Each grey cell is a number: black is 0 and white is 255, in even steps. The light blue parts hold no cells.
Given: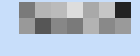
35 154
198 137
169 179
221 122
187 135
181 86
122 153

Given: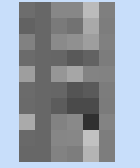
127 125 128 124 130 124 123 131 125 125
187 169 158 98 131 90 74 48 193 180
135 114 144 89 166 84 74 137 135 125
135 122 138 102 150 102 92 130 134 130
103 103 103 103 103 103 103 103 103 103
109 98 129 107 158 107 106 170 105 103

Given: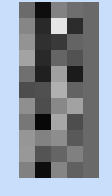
105 105 105 105 105 105 105 105 105 105 105
110 44 100 82 27 99 162 77 89 128 96
130 229 57 101 160 176 136 167 141 101 133
14 41 48 41 32 80 77 8 130 84 13
107 134 147 163 112 77 143 119 150 152 129

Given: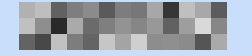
92 135 170
168 217 85
191 158 139
54 97 143
167 152 141
119 134 207
125 147 164
90 127 198
139 107 100
126 170 125
97 41 193
190 142 72
177 192 99

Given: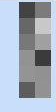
123 200 160 59 145 146
67 103 120 146 148 93

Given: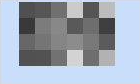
188 63 91 178
85 110 121 110
203 89 140 211
112 136 133 114
86 124 117 82
80 57 103 81

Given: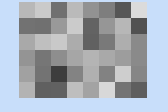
219 81 138 138 134 94
86 183 174 157 206 116
126 150 121 169 130 216
146 99 97 180 176 163
186 203 172 166 131 190
112 153 201 142 61 97
202 112 191 118 115 96
184 114 169 148 161 179

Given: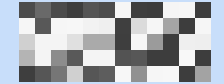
61 246 238 61 163
246 61 239 248 61
245 165 62 61 247
60 246 155 61 246
62 219 246 87 145
246 63 62 83 247
76 239 170 244 93
84 242 170 244 86
61 247 224 89 208
75 246 244 140 118
105 88 244 244 86
76 246 208 180 62
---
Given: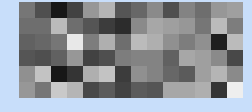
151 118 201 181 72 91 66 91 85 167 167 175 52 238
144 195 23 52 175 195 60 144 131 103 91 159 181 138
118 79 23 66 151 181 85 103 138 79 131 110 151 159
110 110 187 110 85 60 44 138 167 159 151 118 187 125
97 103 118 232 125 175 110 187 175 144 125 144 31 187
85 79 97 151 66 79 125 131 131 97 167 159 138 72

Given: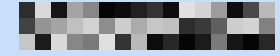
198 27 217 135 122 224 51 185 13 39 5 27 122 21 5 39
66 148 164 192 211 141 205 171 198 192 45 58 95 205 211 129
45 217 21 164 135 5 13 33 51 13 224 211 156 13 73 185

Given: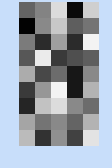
187 50 144 65 227
172 72 108 23 137
165 116 137 100 179
123 43 159 43 243
100 131 220 10 207
87 235 58 79 94
58 151 243 23 179
37 194 220 137 108
2 137 200 94 116

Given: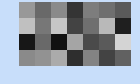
192 119 198 67 111 185 31
152 105 138 52 125 111 90
138 146 171 46 131 67 97
23 105 17 165 74 90 212

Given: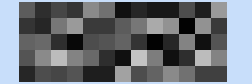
99 105 46 8 77 84 99 52 2 38 131 16 84
92 46 70 52 138 113 16 38 24 24 77 30 154
84 138 188 131 105 46 16 195 125 16 46 188 131
52 38 119 154 58 58 92 119 170 146 2 146 58
38 77 70 84 30 30 162 77 99 138 113 64 64

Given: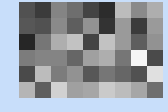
181 94 209 160 166 202 188 166 110
124 132 132 102 160 174 118 245 74
87 81 138 94 146 51 154 59 154
81 59 132 110 67 44 188 138 174
74 188 124 146 87 118 102 81 224
38 118 174 194 67 194 154 94 146
